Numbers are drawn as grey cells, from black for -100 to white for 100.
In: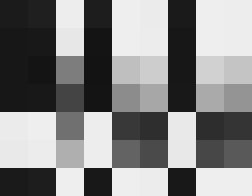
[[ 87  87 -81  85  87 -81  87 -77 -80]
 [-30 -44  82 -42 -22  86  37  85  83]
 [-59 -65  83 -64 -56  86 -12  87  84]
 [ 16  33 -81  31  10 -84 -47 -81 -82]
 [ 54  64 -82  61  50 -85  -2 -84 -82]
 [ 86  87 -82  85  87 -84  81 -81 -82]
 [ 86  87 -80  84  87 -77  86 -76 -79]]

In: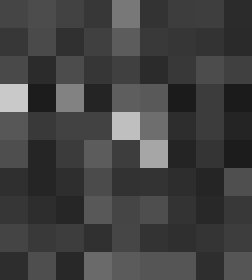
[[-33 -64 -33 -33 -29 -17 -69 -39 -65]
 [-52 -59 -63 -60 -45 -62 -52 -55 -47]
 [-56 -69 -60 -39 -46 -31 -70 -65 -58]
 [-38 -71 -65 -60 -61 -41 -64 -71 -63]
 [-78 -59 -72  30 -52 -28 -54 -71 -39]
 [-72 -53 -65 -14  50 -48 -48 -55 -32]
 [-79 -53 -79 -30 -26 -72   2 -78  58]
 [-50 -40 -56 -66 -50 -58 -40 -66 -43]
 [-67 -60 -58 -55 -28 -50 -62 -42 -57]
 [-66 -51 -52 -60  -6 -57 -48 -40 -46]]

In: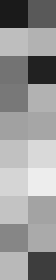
[[-52  45]
 [ 33   5]
 [ 28  53]
 [ 86  67]
 [ 70  51]
 [ 30  26]
 [ 40  -6]
 [-74 -10]
 [ 40  49]
 [-30 -80]]

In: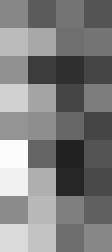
[[  6 -14  53  72]
 [-25  -1  45   9]
 [-43 -70  37  89]
 [-34 -74 -21  98]
 [-46 -19  11  16]
 [ -2 -46  29  64]
 [-46 -63 -53  14]
 [ -9 -13  32  47]
 [-34  -9 -29   6]]

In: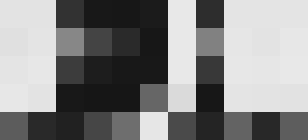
[[-27 -69 -22 -72 -42  80 -14 -45 -74 -68 -28]
 [ 77  78  79 -82  71 -20 -83 -83 -81  78  81]
 [ 82  80  81 -56  82 -81 -81 -77 -53  81  79]
 [ 81  78  80   1  82 -82 -67 -47   6  79  76]
 [ 79  79  79 -65  82 -79 -82 -81 -61  78  78]]

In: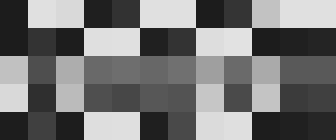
[[-70 -75 -77  75  72 -43 -76  75  74 -77 -50 -77]
 [-50 -54  54 -42  55 -35 -32 -44 -38  47 -63  70]
 [-30 -30  33 -17  25 -12 -19 -14 -18  36 -39  51]
 [-72 -75 -78  77  73 -60 -75  76  75 -77 -60 -78]
 [ 76  76  52 -59 -78  76  76 -61 -76  70  76 -78]]

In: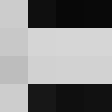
[[-87 -88 -82  61]
 [ 65  65  64  48]
 [ 68  68  67  57]
 [-93 -94 -88  60]]

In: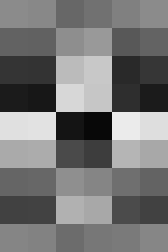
[[  5  -4  -7 -15   2   4]
 [-49 -41  32  39 -48 -49]
 [-22 -13   4  12 -19 -21]
 [ 32  42 -52 -42  35  33]
 [ 74  84 -94 -84  77  76]
 [-79 -64  55  69 -82 -79]
 [-58 -68  57  47 -60 -59]
 [-22 -31  20  11 -24 -23]
 [  9   0 -11 -19   7   9]]

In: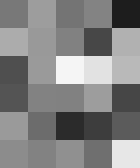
[[ 81 -13  13   2  10]
 [-29 -52 -66 -15  21]
 [-45  23   1   2 -34]
 [ 45  77  92  21 -38]
 [ 39 -44   1  20  35]
 [-77   3  -9  23  -6]]
